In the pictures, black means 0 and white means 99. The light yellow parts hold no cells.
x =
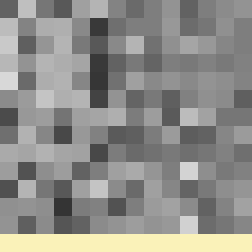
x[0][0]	38
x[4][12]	55
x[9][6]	62
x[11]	[56, 57, 55, 20, 48, 50, 32, 49, 60, 63, 54, 38, 51, 63]
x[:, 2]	[46, 67, 58, 70, 67, 76, 61, 52, 69, 55, 46, 55, 54]
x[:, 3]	[34, 68, 70, 67, 69, 68, 45, 28, 64, 61, 34, 20, 33]
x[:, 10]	[38, 42, 64, 47, 53, 50, 73, 36, 43, 82, 39, 54, 81]
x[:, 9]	[57, 59, 56, 49, 57, 37, 35, 60, 47, 49, 52, 63, 59]
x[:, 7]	[41, 49, 70, 47, 62, 39, 48, 37, 41, 66, 41, 49, 61]
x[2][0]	78
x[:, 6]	[51, 43, 53, 38, 44, 57, 68, 35, 48, 62, 54, 32, 57]
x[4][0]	84
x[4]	[84, 41, 67, 69, 52, 21, 44, 62, 53, 57, 53, 57, 55, 51]
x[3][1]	57
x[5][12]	54
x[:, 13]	[57, 49, 49, 50, 51, 37, 46, 60, 43, 50, 58, 63, 52]
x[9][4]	38
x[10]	[31, 70, 46, 34, 62, 76, 54, 41, 62, 52, 39, 47, 55, 58]
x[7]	[43, 69, 52, 28, 59, 50, 35, 37, 48, 60, 36, 38, 52, 60]
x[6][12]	46
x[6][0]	29
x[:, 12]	[54, 56, 52, 47, 55, 54, 46, 52, 50, 47, 55, 51, 46]
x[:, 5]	[70, 22, 34, 22, 21, 26, 64, 50, 28, 49, 76, 50, 54]
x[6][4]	62

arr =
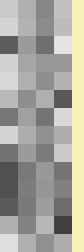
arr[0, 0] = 78
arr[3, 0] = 81
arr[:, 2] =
[52, 54, 43, 59, 55, 68, 45, 56, 48, 59, 58, 61, 71, 56]
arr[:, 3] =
[75, 73, 88, 59, 69, 34, 84, 67, 78, 45, 50, 42, 25, 67]
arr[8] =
[44, 60, 48, 78]
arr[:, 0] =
[78, 82, 36, 81, 84, 72, 46, 82, 44, 31, 31, 35, 68, 86]
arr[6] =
[46, 62, 45, 84]
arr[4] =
[84, 68, 55, 69]
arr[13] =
[86, 68, 56, 67]
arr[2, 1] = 60

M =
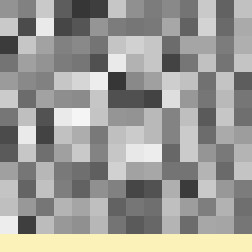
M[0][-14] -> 57
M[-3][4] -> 38
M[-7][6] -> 58
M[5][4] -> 54
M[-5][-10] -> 78
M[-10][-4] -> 46
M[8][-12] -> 43
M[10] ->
[76, 39, 75, 49, 38, 56, 50, 27, 32, 68, 23, 78, 59, 48]
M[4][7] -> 53
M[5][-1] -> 46
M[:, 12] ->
[38, 41, 48, 45, 76, 72, 77, 66, 47, 41, 59, 69, 64]
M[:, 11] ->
[78, 82, 64, 75, 44, 46, 35, 42, 58, 70, 78, 49, 65]
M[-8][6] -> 31
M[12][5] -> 71
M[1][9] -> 65
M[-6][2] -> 26
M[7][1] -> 91
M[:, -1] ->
[75, 66, 68, 76, 36, 46, 43, 61, 70, 76, 48, 43, 46]
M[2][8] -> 77
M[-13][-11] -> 36
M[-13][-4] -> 45
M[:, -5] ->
[53, 65, 42, 26, 80, 86, 51, 51, 40, 45, 68, 74, 70]
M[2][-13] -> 77
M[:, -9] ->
[24, 58, 45, 31, 92, 77, 76, 47, 51, 37, 56, 74, 71]
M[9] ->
[62, 46, 71, 47, 43, 37, 81, 63, 65, 45, 45, 70, 41, 76]
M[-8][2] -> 63
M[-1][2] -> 73
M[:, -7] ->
[56, 46, 81, 69, 53, 31, 57, 79, 90, 63, 27, 46, 35]
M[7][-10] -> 67
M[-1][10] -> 42
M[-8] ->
[79, 42, 63, 55, 54, 77, 31, 31, 26, 86, 59, 46, 72, 46]
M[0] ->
[57, 50, 78, 36, 21, 24, 77, 56, 48, 53, 45, 78, 38, 75]

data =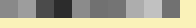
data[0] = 53
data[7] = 67
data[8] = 75
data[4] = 54

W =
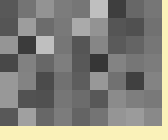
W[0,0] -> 34
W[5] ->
[59, 32, 31, 46, 42, 34, 54, 49, 47]
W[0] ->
[34, 45, 57, 48, 46, 74, 24, 40, 46]
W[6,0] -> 34
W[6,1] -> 62
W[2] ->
[58, 23, 74, 46, 33, 52, 35, 39, 46]
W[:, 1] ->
[45, 61, 23, 50, 51, 32, 62]
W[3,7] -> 46
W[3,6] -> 51
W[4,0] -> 59
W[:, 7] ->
[40, 31, 39, 46, 25, 49, 60]
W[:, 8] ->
[46, 44, 46, 48, 51, 47, 53]
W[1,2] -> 42
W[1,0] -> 33

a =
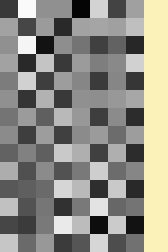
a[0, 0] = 22
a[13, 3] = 23
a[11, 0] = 75
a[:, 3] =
[56, 16, 55, 22, 61, 22, 72, 25, 78, 32, 83, 19, 91, 23]
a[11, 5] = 88
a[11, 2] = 46
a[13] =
[77, 41, 59, 23, 33, 83, 30, 44]
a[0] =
[22, 97, 56, 56, 2, 82, 26, 62]
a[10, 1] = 37
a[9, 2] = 54
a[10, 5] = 18
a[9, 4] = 47
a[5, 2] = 69
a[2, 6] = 38
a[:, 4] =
[2, 63, 45, 60, 52, 56, 59, 54, 68, 47, 72, 47, 73, 33]
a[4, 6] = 52
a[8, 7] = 17
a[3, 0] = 63
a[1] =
[63, 27, 60, 16, 63, 64, 62, 74]
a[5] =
[56, 20, 69, 22, 56, 55, 59, 65]
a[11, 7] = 45

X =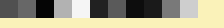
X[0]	31
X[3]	69
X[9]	47
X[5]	13
